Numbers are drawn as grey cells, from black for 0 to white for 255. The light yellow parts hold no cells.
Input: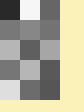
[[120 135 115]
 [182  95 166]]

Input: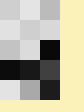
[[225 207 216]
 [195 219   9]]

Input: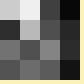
[[ 46 185  79]
 [114  80 132]]

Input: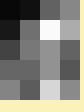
[[ 24 112 250]
 [ 67 120 146]]

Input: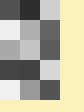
[[238 175 100]
 [169 196  92]]

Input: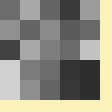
[[144 101 138]
 [ 67 168 126]]
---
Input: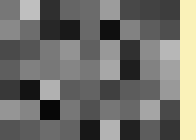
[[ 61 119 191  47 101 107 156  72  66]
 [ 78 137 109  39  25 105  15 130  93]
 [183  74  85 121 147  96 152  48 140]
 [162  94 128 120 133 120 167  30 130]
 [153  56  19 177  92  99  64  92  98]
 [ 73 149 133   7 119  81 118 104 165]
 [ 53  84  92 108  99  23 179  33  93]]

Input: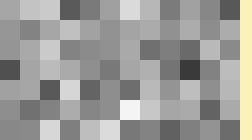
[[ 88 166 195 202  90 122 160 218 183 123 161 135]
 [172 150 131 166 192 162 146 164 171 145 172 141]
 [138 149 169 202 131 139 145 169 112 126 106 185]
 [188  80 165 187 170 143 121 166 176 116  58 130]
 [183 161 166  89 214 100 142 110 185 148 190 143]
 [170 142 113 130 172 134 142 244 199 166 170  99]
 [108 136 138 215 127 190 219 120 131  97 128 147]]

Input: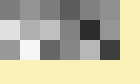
[[143 125 147 125  93 128]
 [149 223 175 191 130  45]
 [ 63 152 246 102 134 183]]

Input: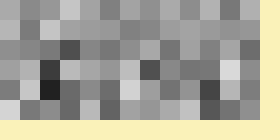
[[176 170 138 151 197 163 128 163 144 170 141 178 120]
 [150 182 123 196 162 156 152 129 135 157 163 154 146]
 [109 143 134 122  79 134 119 142 168 117 161 129 165]
 [140 160 178  60 186 166 150 189  80 136 117 119 217]
 [125 124 198  33 106 138 109 210 158 115 147  69 182]
 [143 212 121 140 104 185  99 162 150 170 193  87 115]]

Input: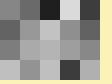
[[ 61 134 106  31 218]
 [ 98  99 152 194 143]
 [136 125 170 180 158]
 [176 191 147 191  60]]

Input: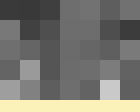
[[113  58  57  63 110 114  94]
 [ 60 120  65  79 109 109  78]
 [122 111 101  85 107 102  95]
 [ 98 100 154  85 108 110 124]
 [ 95 158 129  94 110  99 201]]

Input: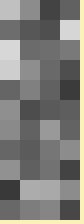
[[ 97 192 140  67]
 [214 109  87  79]
 [121 215 107 110]
 [ 78 206 142 105]
 [ 59 101 128  97]
 [ 94 143  77  90]
 [ 99 138  98 153]
 [140 102  91 118]
 [ 67 145  96 114]
 [140  57 172 169]
 [ 71 104 125 133]]

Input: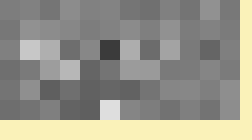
[[120 125 129 117 140 129 131 117 112 128 116 145]
 [123 119 145 140 135 125 130 139 127 145 124 130]
 [127 128 199 175 110 135  59 173 108 163 122 101]
 [123 111 122 157 183 101 116 155 154 122 123 133]
 [142 116 143  95 111  97 102  98 116 134 135 127]
 [141 110 115 127  99  95 222 133 125 114 127 115]]

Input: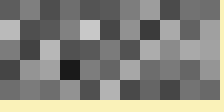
[[110  93 127  78 110  84  89 125 157  75 114]
 [160 186  79  88 129 200  71 145  59 170  98]
 [162 124  66 183  81  89 123  82 172 139 169]
 [149  69 148 162  26 125 101 167 109 122 102]
 [105 110 123 110 146  80 179  73 101  70 115]]
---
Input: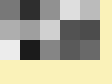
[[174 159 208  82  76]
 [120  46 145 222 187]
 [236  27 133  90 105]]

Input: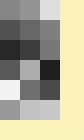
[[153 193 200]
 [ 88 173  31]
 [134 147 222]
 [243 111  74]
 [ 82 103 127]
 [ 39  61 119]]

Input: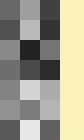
[[ 89 232  96]
 [130 211 172]
 [ 81 186  51]
 [104 158  65]
 [145 124 180]
 [110  73  43]
 [138  35 116]]

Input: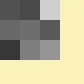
[[ 54 126 149]
 [104 110  89]
 [ 82  74 207]]

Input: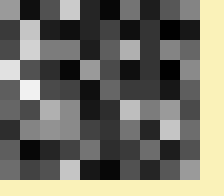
[[ 94 241  74  66  15 102  58  58  23  94]
 [ 74 210 124 124  29  94 176  52 132 102]
 [ 58 197  29  15  37  66  15  52   1  23]
 [ 45 132 146 138  66  52 116  37 197 109]
 [225  81  45   7 154  74  15  52   1 138]
 [102  74 176 138  23  45 190 124 154  74]
 [109  66  81 197  23   7  81  37  87 154]
 [154  15  81 203  37   7 116  29  87 132]
 [ 94   7  37  66 116  45  58 109  29  81]]

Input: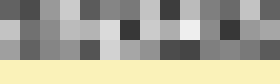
[[195 113 139 187 180 218  55 203 174 238 139  55 153 166]
 [159  98 133 146  84 210 166 146  76  69 127 133 121  91]
 [ 98  76 153 203  91 133 121 195  61 187 127 106 195  98]]

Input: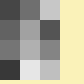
[[ 56 230 191]
 [117 176 132]
 [ 98 161  84]
 [ 70 111 199]]

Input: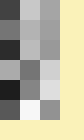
[[ 88 247 146]
 [ 66 200 165]
 [ 44 187 153]
 [117 179 159]
 [ 29 133 222]
 [171 117 208]]
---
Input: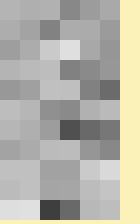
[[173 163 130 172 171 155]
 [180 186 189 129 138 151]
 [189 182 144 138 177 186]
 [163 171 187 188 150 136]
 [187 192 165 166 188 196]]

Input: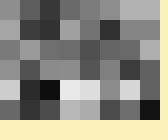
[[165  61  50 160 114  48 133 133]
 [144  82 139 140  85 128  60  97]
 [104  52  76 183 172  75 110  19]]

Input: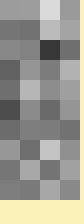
[[117 114 187 164]
 [ 98 149 124 178]
 [ 77 139 106 149]
 [151 111 195 144]
 [125 122 167 137]]

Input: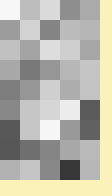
[[156 210 132 187 182]
 [168 121 150 183 197]
 [136 198 214 236  90]
 [ 87 111 133 168 186]]

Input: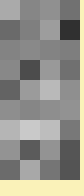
[[106 127 157  48]
 [136  76 153 112]
 [142 134 142 146]
 [147  91 147  85]]

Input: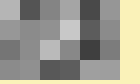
[[151 139 145 200  92 139]
 [139 144  88  93 159 158]]

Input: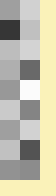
[[ 54 192]
 [175 105]
 [202 132]
 [193  83]]
